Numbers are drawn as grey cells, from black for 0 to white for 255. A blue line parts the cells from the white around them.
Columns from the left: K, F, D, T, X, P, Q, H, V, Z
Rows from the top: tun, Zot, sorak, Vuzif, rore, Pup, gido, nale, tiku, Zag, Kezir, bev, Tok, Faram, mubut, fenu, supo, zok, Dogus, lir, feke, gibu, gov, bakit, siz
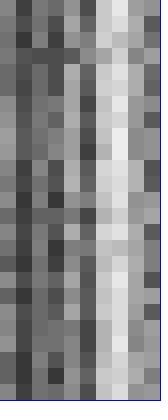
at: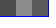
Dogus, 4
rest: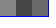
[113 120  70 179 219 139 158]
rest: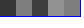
[207 187 165 113]

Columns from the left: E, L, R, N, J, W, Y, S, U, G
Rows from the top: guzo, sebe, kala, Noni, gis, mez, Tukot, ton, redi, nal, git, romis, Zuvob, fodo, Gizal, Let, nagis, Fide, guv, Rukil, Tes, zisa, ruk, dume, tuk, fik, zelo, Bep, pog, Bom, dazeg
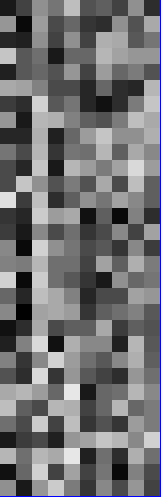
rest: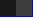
[ 74  32 150 162 197 182 136 209]
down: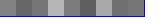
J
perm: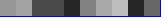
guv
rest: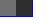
[175 111]
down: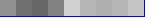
R
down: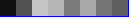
Y

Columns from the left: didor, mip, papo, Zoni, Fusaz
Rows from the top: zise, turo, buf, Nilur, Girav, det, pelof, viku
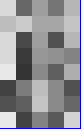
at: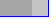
turo, 3
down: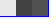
didor
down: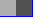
Fusaz
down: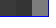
mip

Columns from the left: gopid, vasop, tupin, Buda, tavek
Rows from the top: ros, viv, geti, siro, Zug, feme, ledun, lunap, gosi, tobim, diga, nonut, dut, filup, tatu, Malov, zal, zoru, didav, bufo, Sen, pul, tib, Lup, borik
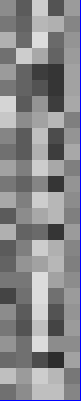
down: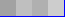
tupin
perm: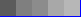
filup
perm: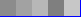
lunap
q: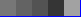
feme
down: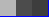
Buda
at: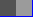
ros, 4
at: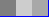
diga, 2

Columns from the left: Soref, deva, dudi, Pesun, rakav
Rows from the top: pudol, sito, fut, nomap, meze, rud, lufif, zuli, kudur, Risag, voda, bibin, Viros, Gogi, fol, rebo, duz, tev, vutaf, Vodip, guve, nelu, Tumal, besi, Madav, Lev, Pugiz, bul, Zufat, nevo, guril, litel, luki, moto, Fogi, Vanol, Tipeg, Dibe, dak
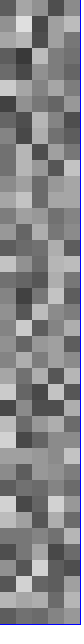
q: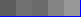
dak
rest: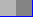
[78]
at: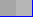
fut, 1
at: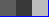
nomap, 1
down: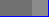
Soref
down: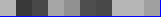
deva

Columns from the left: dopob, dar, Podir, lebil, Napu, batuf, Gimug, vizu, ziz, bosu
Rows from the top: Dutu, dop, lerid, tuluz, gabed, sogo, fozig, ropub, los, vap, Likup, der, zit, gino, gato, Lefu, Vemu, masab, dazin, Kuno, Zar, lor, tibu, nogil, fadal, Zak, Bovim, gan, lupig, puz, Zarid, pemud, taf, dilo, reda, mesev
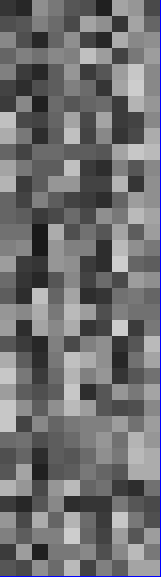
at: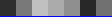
tibu, 3
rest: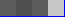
[ 45  86 150 120 164]
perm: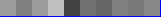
tuluz
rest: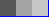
[186]
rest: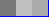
[143  39 113 164]

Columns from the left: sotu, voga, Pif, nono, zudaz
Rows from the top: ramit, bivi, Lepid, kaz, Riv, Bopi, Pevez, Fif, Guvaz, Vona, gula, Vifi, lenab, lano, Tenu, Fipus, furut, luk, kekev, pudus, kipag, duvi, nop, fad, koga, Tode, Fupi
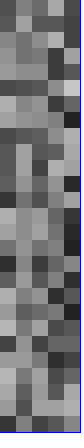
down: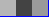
sotu
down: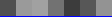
Pif
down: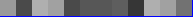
sotu
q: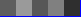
luk

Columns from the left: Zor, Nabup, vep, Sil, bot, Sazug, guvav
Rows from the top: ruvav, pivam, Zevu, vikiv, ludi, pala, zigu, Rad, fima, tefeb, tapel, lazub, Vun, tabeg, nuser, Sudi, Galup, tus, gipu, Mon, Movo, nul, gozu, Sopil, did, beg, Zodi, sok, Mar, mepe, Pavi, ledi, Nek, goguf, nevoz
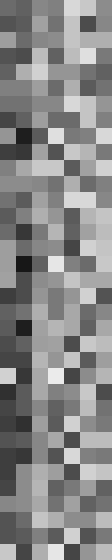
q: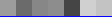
Sudi
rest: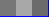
[135]
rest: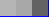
[168]
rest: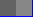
[127 215 201 141]

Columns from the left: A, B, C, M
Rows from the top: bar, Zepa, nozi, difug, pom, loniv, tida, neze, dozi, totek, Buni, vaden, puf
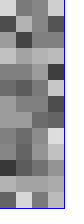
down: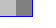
A
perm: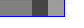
nozi
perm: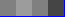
nozi

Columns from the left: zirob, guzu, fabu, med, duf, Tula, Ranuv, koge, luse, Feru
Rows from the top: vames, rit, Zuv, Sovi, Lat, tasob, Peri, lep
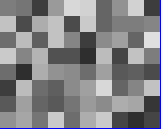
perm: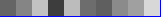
tasob
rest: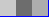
[202  69  46  69]

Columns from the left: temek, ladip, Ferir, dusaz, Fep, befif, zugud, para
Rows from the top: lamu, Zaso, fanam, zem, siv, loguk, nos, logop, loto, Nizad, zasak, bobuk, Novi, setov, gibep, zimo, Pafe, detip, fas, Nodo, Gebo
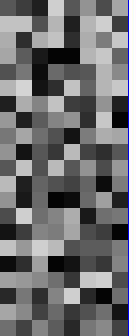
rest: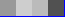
[ 93  93 125]
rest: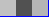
[ 31 181 206  61]
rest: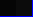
[106 159  31]
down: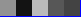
Fep
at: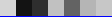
loguk, 2
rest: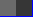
[ 81 112  19]
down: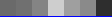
Ferir

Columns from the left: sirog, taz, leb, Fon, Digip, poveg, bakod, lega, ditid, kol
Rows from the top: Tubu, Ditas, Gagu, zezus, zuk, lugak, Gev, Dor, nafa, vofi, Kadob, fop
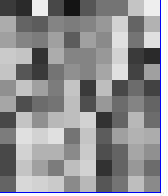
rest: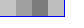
[210  51 100 152 108]
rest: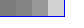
[100 178]
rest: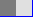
[210 224 116 196  92 159 178 172]
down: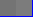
Fon
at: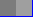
Gagu, 3
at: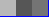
fop, 6

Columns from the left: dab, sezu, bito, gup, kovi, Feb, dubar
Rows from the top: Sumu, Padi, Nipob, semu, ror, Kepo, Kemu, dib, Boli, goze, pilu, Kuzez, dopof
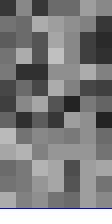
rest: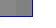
[121 143 107]
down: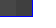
dab
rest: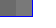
[179 166  77 158 166]
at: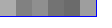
dopof, 1
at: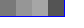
Kuzez, 2

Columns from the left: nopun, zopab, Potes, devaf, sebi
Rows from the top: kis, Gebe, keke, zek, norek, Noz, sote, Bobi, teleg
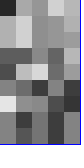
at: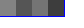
teleg, 1
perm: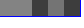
Bobi

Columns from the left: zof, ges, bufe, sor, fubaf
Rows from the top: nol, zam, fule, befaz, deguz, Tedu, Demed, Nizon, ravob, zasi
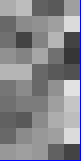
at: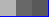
deguz, 2
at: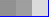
zam, 3
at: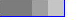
Demed, 2

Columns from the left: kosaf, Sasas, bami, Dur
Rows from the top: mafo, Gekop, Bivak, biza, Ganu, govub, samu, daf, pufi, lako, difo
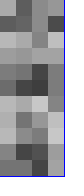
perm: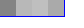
Bivak
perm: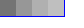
daf
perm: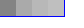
Bivak
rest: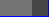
[163]
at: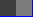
govub, 3

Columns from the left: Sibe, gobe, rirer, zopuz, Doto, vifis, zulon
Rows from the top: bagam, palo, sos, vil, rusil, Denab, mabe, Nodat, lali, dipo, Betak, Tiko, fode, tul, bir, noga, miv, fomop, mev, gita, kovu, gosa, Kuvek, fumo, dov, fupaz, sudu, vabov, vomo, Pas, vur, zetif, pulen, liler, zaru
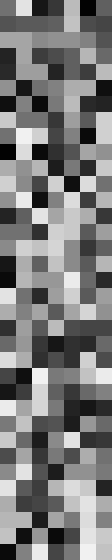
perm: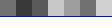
Nodat
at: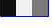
fumo, 2
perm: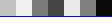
zaru
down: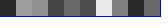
zulon
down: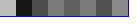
zopuz
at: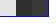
vabov, 5

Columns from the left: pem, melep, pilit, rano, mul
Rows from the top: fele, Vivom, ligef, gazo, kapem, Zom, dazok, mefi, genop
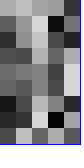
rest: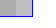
[164 157  51]
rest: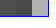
[101 172]
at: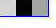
mefi, 3
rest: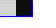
[115]
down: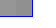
melep
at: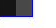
dazok, 1
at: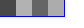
gazo, 2

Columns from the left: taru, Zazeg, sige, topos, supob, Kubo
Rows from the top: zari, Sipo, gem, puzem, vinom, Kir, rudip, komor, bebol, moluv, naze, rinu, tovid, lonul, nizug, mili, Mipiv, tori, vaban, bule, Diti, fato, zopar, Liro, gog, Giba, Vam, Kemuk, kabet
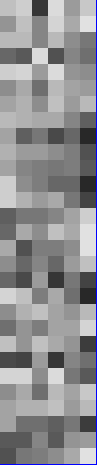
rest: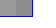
[125  81]
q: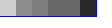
rinu
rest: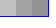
[185]
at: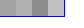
rudip, 1
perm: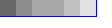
nizug

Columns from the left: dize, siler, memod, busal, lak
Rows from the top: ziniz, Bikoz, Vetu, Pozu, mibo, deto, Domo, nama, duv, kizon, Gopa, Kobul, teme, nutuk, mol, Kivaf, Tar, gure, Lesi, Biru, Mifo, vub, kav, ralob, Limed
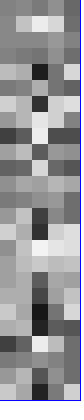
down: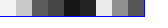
memod
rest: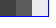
[77 77]

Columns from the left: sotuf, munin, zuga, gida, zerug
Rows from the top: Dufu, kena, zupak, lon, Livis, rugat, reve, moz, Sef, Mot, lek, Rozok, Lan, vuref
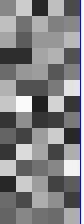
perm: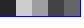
Sef
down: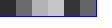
sotuf

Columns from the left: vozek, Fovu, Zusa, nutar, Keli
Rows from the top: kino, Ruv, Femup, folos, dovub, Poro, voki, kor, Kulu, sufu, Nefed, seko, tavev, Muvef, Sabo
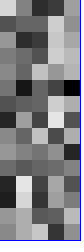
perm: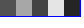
seko
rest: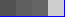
[174]
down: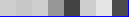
nutar
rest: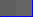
[206 174]
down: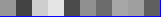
nutar

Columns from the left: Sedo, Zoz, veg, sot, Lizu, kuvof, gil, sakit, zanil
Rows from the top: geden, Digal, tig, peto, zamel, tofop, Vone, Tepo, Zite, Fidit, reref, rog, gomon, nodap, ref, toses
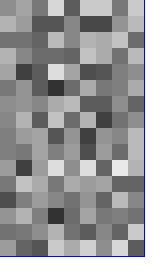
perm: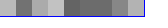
peto
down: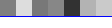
sot
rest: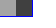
[ 92 221 164  78  85 127 142]
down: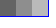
zanil
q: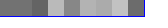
tig
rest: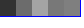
[114]

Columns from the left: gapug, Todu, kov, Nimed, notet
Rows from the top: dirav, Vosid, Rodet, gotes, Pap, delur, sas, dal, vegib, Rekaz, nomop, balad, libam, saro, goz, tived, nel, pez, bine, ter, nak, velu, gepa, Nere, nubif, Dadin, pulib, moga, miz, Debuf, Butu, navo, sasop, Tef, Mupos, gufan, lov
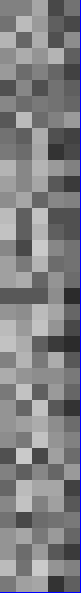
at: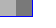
gepa, 2
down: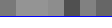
gapug
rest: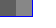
[102 154]
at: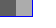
vegib, 2

